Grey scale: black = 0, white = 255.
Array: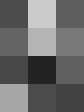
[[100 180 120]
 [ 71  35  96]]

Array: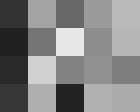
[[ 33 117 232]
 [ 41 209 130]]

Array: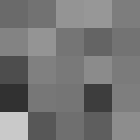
[[131 148 117]
 [ 77 128 121]]

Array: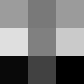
[[223 128 202]
 [  9  65   0]]

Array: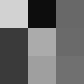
[[ 58 171 106]
 [ 58 159 112]]

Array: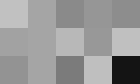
[[162 165 184]
 [147 165 123]]

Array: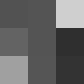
[[ 99  84  47]
 [160  85  51]]

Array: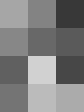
[[135 104  90]
 [ 96 209  71]]

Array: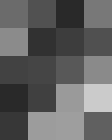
[[139  49  61]
 [ 66  69  88]]
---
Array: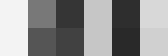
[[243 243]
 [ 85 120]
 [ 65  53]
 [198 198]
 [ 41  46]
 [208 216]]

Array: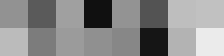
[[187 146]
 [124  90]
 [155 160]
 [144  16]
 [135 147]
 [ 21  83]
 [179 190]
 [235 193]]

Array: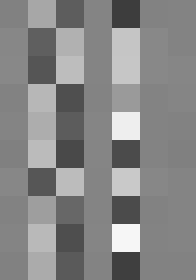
[[129 132 130 135 128 132 130 136 135 129]
 [171 185 158  86 187 173 183  85  95 167]
 [ 90  78 103 188  73  92  79 189 177  93]
 [131 133 132 132 133 133 131 132 132 132]
 [ 63 246  75 201  75 238 154 198 197  61]
 [130 131 130 135 131 131 131 136 136 130]
 [130 132 132 132 128 130 133 134 131 131]]

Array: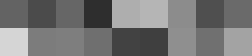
[[213  99]
 [124  75]
 [126 102]
 [111  46]
 [ 66 174]
 [ 63 181]
 [143 140]
 [112  79]
 [163 106]]

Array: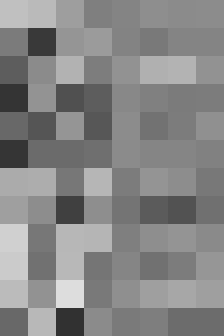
[[104 187 203 208 159 171  53 104  52  93 123 192]
 [184 146 113 119 141 173 107  85 147 139  57 186]
 [ 49 221 184 183  64 119 107 149  80 178 149 158]
 [139 121 117 181 142 182 111  87  93 125 155 127]
 [122 143 133 127 116 124 139 140 136 146 131 132]
 [126 159 113 142  91 148 133 114 128 176 121 142]
 [108 167 124 148  82 141 133 124 123 179 132 139]
 [108 159 150 138 112 120 129 144 124 146 132 140]]

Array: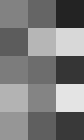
[[150 179 124  92 130]
 [ 95 132 109 182 101]
 [ 57 228  53 216  35]]

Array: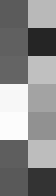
[[ 89  94 252 247 100  96  91]
 [ 51 189 145 163 192  37 185]]

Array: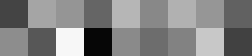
[[141  68]
 [ 87 165]
 [247 149]
 [  6 101]
 [138 182]
 [109 136]
 [130 177]
 [200 150]
 [ 65  97]]

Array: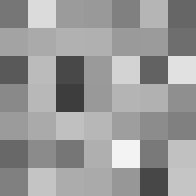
[[128 104 155 137  89 163 118]
 [196 139 170 184 187 170 219]
 [172 118 192  61  72 177 155]
 [170 175 183 153 154 176 153]
 [151 243 158 180 211 154 128]
 [ 71 121 140 177  98 155 181]
 [197 193 128 143 225 110 102]]
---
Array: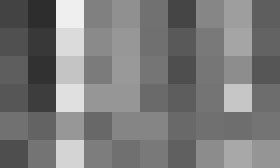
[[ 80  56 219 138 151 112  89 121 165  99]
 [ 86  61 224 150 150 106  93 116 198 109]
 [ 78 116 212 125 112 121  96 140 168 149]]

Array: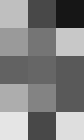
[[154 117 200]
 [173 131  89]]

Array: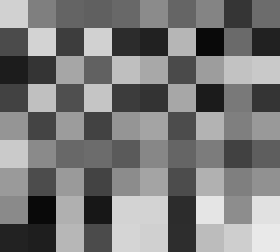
[[ 75 211  61 209  44  33 182   9 106  33]
 [ 66 192  79 197  60  51 167  27 121  52]
 [202 138 104 108  90 135 101 124  65  94]
 [138   9 176  23 211 211  44 229 141 225]]

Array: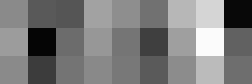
[[156   5 108 151 117  63 159 251  97]]

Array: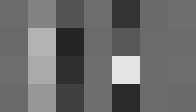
[[105 179  36 107  87 107 108]
 [106 151  63 110  42 107 106]]

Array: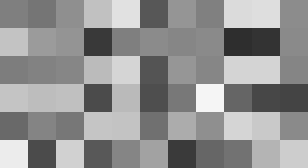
[[195 155 148  57 127 139 134 138  46  51 138]
 [196 189 192  75 186  78 120 245 101  71  68]
 [236  75 209  88 133 162  58 102 114 180 205]]

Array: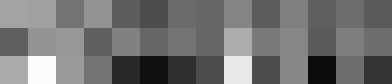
[[ 95 147 151  96 129 102 116 103 172 121 134  91 126 110]]
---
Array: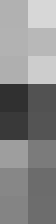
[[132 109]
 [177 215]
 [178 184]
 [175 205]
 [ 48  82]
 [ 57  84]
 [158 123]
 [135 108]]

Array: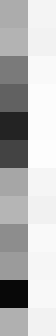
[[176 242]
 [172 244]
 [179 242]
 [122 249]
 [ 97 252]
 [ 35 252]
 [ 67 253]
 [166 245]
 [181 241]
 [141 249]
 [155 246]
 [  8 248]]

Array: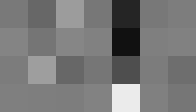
[[127 126 125 130 235 128 118]
 [121 103 156 119  37 120 125]
 [132 117 134 129  17 127 129]
 [124 158 103 118  78 124 110]]

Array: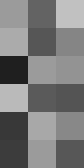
[[ 60 155  87]
 [155  99 193]
 [171  86 133]
 [ 31 155 147]
 [186  90  84]
 [ 56 168 136]]

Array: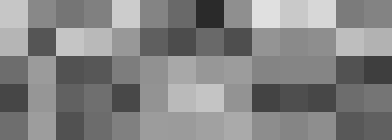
[[110 157  81 108 128 156 155 161 170 141 133 142  88  96]
 [198 136 117 128 204 132 105  42 143 224 201 215 123 131]
 [181  85 197 185 152  95  76 105  78 148 138 142 190 178]
 [109 155  82  87 125 145 168 151 156 132 133 133  82  62]
 [ 70 150  97 111  72 147 186 196 147  67  78  71 109 117]]

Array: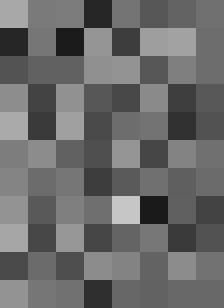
[[147 118 113  47 103  98 104 104]
 [168 122 124  38 116  87  99 112]
 [ 38 118  27 149  61 158 162 109]
 [ 83  97  97 144 147  87 127 109]
 [141  67 145  87  72 138  62  88]
 [170  58 160  74 109 115  49  82]
 [125 140  97  79 149  70 131 112]
 [132 108 118  61  90 112  95 107]
 [147  89 127 111 198  26  96  67]
 [166  71 151  70 100 119  58  82]
 [ 74 107  78 140 131  99 140 114]]

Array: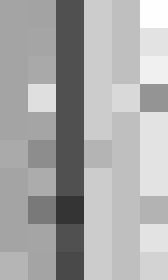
[[181 164  73 204 191 211]
 [164 163  80 204 191 254]
 [164 165  80 204 191 227]
 [164 169  80 204 191 240]
 [164 223  80 204 217 148]
 [164 165  80 204 191 227]
 [170 141  80 180 191 227]
 [164 172  80 204 191 227]
 [164 121  52 204 191 179]
 [164 165  80 204 191 227]]
